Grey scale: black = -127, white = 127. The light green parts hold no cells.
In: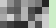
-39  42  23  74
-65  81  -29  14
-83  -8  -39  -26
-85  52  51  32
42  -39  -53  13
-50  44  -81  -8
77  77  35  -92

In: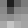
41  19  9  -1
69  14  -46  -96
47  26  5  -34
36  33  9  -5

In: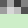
30  -35
87  39
63  -69
-47  1

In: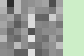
12  8  57  19  37  24  48  61
8  -2  -10  -23  5  35  -31  -82
-31  59  -22  3  -34  -14  58  58
-30  15  15  31  -1  21  10  11
95  -6  100  -46  90  89  38  17
-30  -16  -5  -1  7  -26  13  26
-12  8  -15  12  2  -28  11  35
18  18  29  12  15  77  -4  -49
9  63  -2  23  -8  28  51  32

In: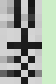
82  -29  81  47  82  80  79  80  58  83  64  66
82  -74  87  -4  81  -100  84  84  16  75  29  48
80  -103  81  -99  74  -96  82  82  -104  -99  -96  -91
-101  80  -100  84  -103  -99  -99  -96  73  48  83  85
84  -102  85  -100  85  -100  85  83  -99  -69  -96  -104
81  5  80  77  67  -101  74  80  71  75  81  81

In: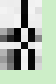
52  27  52  110  -34  41  109  110  115  109
-9  -27  -18  110  -95  -17  109  110  111  108
-118  -119  -116  108  -123  -127  115  115  105  109
112  110  114  -117  105  109  -122  -122  -117  -118
-120  -121  -120  103  -117  -121  108  111  115  113
86  72  102  115  8  82  108  109  96  115

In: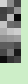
-115  -54  -34  17  47  67  -59  -64  82
-76  -9  -33  23  69  -19  58  -48  9
-60  -103  -51  30  78  -27  -118  21  -60

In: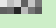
-32  104
-24  61
-90  83
59  -30
-11  69
-39  -7
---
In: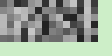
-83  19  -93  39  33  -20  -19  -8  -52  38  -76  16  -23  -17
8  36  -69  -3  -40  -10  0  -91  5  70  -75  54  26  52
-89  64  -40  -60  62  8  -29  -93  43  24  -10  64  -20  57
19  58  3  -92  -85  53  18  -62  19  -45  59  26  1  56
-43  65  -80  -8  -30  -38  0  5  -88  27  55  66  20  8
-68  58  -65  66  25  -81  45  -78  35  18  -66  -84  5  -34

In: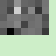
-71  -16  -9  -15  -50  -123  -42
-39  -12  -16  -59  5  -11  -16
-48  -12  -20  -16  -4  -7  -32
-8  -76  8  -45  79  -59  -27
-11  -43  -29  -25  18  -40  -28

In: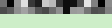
1  -43  -49  -10  30  26  -114  15  -17  -54  -41  6  34  14  -34  -52
11  -125  0  101  -48  -110  -114  -72  57  73  -97  -70  94  22  -122  -13

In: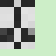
88  91  -92  97  94
-84  -88  91  -74  -86
16  -88  92  -89  -60
85  94  -87  91  92
97  92  -91  96  95
95  98  -89  93  93
-88  -89  77  -88  -87

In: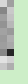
46  71
81  97
-89  7
40  30
47  26
25  34
55  19
66  31
73  6
31  87

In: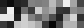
-37  52  53  -58  -122  -70  43  68  79  69  -94  -68
-79  85  28  -94  -49  4  -29  1  77  -96  102  104
-2  12  -77  -73  41  19  78  -67  -16  -107  111  -76
-59  37  111  7  58  2  -3  2  -85  -91  -115  -99

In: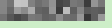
23  -33  -72  23  -21  -17  12  -24  -29  -10  -6  -43  -56  -40  -13
-36  -32  -37  5  -32  61  -68  23  -32  -27  44  10  28  -24  5
-9  20  -67  -13  -7  -49  -58  19  -7  -17  1  67  69  -11  6
